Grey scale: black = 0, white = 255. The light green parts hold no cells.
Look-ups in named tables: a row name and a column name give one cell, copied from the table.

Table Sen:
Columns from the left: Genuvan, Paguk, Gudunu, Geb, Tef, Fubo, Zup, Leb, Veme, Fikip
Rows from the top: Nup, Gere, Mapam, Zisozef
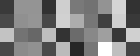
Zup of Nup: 114
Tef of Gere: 209
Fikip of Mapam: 208
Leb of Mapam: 159
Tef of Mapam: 51
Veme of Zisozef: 191
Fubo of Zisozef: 38
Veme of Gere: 207
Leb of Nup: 147
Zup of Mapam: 136
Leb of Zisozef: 255
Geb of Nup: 50
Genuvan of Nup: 58
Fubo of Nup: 121
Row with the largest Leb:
Zisozef

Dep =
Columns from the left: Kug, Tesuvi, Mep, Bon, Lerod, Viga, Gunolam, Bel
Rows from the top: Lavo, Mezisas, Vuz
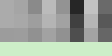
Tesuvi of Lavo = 165
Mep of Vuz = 145
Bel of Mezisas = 88
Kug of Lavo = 171
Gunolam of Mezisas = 181
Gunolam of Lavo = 194
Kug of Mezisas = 171
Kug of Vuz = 156
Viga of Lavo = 38
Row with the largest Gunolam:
Lavo

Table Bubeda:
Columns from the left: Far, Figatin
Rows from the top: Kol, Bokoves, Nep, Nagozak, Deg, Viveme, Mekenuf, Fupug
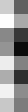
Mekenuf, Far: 242
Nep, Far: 136
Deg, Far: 237
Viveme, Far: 173
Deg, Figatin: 130
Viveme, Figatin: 46
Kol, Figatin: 96
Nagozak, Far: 148
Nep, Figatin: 56
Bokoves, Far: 253
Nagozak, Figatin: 11
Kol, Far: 205
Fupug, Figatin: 124
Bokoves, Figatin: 169
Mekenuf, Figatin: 140
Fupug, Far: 200

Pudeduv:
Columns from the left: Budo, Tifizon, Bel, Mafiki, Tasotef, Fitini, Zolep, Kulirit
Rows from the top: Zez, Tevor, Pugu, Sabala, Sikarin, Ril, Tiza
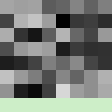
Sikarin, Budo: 29
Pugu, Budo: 173
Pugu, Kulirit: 153
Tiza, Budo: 146
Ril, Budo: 193
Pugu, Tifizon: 51
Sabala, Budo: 78
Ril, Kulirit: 177
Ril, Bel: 125
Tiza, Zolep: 143
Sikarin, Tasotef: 103
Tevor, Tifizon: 178
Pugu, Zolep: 69
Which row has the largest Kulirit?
Ril

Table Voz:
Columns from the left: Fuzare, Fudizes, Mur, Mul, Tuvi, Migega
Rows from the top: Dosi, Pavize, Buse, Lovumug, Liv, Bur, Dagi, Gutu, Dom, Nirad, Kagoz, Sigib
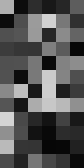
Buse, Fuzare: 80
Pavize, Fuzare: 12
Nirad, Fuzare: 144
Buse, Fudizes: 85
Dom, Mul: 19
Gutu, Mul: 199
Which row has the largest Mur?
Gutu

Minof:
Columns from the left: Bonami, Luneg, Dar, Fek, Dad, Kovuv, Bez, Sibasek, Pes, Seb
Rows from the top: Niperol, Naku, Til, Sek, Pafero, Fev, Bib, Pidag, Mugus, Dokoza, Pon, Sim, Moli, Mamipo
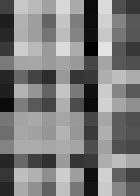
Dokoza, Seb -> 82
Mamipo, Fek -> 98
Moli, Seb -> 66
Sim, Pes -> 189
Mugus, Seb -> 79
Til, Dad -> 189
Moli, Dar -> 177
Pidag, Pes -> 165
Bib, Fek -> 100
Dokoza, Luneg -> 166
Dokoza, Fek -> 149
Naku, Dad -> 197
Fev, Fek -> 45
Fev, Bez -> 57

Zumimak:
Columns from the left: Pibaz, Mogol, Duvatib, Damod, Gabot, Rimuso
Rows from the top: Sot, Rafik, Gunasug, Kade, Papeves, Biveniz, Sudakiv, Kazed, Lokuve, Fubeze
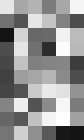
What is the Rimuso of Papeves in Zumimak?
60
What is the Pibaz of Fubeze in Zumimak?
117
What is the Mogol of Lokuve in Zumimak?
87
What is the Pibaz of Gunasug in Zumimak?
19
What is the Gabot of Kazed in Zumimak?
246
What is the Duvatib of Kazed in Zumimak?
83
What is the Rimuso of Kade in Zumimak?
184
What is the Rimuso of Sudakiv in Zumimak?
147
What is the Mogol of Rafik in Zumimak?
84
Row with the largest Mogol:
Kazed

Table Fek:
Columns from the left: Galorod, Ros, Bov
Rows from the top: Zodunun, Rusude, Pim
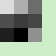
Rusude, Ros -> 60
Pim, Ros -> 2
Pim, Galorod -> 31
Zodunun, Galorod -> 220
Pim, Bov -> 144
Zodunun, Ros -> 174
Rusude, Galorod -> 78
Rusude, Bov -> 70
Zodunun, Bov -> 108
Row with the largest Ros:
Zodunun

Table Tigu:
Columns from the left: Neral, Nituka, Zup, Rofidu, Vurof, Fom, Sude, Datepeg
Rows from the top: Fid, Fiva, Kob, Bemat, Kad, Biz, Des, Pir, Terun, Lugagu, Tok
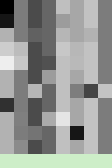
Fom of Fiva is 167
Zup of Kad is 75
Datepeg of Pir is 124
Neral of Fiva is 21
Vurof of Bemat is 199
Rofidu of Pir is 102
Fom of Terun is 167
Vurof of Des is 192
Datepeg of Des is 195
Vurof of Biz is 192
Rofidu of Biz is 156
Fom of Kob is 167
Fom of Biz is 167
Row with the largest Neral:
Kad

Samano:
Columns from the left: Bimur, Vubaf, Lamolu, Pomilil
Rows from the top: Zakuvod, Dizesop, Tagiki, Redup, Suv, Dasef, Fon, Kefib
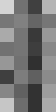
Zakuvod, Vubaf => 113
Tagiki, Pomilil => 152
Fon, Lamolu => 50
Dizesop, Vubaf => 129
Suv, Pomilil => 150
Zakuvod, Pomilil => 181
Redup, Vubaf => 117
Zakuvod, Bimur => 212
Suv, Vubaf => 113
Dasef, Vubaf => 125
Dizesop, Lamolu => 101
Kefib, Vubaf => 109
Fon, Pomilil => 157
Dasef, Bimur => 63
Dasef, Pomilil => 139
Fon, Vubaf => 97
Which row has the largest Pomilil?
Zakuvod

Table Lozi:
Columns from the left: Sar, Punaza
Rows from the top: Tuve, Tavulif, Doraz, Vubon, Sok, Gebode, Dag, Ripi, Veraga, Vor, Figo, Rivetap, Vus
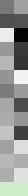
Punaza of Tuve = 159
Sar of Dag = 123
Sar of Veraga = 171
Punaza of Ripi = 76
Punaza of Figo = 221
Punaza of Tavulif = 82
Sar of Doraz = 236

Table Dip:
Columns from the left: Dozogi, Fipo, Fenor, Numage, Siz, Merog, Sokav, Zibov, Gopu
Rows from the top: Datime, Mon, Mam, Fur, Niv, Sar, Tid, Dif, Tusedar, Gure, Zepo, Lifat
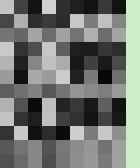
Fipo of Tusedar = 51
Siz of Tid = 116
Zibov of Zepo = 114
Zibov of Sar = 7
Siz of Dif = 35
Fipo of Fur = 52

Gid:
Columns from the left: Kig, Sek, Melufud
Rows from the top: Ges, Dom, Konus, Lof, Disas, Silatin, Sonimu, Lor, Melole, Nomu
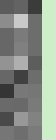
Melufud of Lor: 122
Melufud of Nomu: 123
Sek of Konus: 123
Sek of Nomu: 110
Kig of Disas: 147
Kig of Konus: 103
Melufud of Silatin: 109
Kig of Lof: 103
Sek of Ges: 99
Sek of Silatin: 64
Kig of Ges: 92
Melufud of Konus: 109
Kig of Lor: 106
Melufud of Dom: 109
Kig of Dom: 140
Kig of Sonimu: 53
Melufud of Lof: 109
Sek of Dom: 201
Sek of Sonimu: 120
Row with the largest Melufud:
Melole

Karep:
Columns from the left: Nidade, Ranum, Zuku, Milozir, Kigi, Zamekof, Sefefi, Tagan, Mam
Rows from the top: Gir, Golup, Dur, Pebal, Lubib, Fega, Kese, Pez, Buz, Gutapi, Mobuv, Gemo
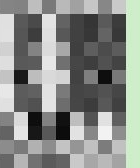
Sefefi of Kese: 72
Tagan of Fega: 14
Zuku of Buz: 14
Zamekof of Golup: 65
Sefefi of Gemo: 167
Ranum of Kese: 92
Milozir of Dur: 223
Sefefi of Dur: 55
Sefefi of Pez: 60
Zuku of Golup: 74
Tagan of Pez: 88
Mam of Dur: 56
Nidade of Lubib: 222
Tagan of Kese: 82
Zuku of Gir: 190
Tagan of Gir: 135
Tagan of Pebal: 76
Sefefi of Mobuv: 192
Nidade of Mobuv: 140

